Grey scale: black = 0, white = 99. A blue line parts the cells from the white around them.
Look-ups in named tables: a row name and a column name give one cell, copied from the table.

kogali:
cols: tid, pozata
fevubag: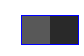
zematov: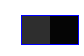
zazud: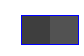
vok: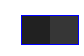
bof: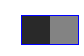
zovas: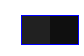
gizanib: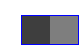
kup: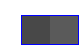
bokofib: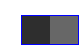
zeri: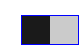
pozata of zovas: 6
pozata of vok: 21
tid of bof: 16
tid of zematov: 18
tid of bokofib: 18
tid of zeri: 10
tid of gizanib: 24
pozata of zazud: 32
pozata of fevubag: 16
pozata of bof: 51
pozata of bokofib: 40
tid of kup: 28
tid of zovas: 13
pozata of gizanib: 49
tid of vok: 13
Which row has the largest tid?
fevubag

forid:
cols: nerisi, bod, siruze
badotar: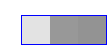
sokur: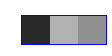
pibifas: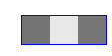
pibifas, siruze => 46
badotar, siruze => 57
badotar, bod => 59
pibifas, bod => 90
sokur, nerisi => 16
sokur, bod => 69
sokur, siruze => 56
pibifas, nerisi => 45
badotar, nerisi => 88

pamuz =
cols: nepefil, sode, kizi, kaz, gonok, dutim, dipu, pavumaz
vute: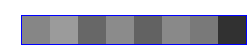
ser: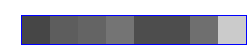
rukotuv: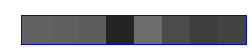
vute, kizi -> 40
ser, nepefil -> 27
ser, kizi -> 39
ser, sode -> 36
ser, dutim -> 30
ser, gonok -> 30
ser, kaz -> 45
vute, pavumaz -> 19
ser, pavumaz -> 79
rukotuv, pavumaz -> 26
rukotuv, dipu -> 24
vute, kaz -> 54
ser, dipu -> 43
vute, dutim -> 53
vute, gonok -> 38
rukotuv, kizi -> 36
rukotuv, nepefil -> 38
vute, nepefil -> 52
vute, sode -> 60

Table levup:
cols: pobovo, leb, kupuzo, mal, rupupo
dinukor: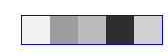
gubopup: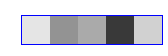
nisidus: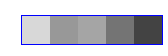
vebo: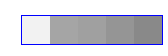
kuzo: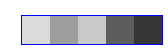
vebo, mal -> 58
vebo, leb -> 64
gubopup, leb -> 57
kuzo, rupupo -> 21
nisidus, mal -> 45
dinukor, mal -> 18
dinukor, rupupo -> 81
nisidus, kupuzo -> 64
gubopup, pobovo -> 89
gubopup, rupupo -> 81
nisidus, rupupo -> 26
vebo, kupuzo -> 62
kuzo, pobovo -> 85
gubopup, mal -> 22
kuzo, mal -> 36
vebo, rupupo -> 53
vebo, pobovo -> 94
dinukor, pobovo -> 94
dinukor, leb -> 61
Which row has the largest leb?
vebo

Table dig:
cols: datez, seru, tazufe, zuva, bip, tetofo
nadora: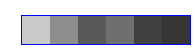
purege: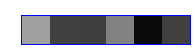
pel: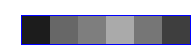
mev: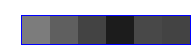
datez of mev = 48
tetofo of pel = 24
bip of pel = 46
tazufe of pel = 49
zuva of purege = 50
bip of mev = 28
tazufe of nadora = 34
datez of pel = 11
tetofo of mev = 26
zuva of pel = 66
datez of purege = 62
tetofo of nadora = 21
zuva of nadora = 43
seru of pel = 40
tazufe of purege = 24
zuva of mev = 11
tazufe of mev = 26

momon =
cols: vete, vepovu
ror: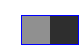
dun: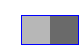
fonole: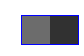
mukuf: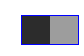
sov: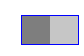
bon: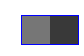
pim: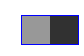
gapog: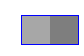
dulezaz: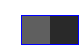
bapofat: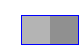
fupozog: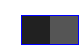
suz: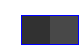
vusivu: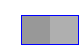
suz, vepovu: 28
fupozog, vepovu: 33
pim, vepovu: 19
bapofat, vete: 70
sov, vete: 49
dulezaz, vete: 37
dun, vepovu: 41
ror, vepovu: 18
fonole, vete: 42
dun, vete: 71
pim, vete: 59
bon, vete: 46
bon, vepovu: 22
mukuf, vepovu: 61
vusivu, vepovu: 68

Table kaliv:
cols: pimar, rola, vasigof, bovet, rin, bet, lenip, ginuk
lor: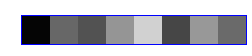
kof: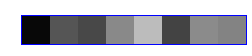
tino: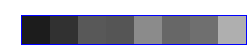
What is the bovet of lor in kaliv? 58
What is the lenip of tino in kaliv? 43
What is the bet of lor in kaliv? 27
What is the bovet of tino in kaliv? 33
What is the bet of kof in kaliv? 26
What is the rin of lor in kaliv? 81
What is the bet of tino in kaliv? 40
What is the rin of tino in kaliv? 54

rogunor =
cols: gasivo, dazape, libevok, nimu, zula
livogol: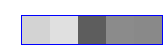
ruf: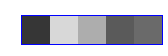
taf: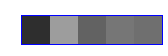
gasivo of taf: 18
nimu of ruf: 35
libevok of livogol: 36
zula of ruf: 41
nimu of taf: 46
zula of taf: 43
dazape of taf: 61
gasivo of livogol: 82
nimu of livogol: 54
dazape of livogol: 87
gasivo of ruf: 21
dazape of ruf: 84
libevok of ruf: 67
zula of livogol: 53
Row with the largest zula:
livogol

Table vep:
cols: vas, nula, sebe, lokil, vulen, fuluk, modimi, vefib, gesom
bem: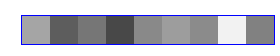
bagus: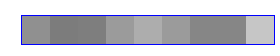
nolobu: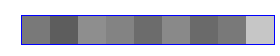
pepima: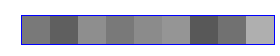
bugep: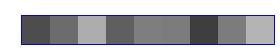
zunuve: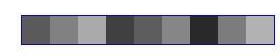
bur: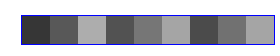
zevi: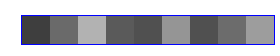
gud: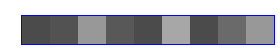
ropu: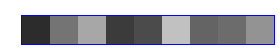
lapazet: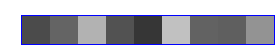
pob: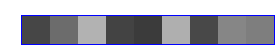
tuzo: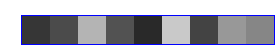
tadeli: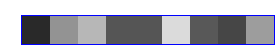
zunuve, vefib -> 48
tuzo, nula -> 29
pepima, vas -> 47
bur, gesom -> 64
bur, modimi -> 29
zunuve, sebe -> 66
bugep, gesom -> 70
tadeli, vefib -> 27

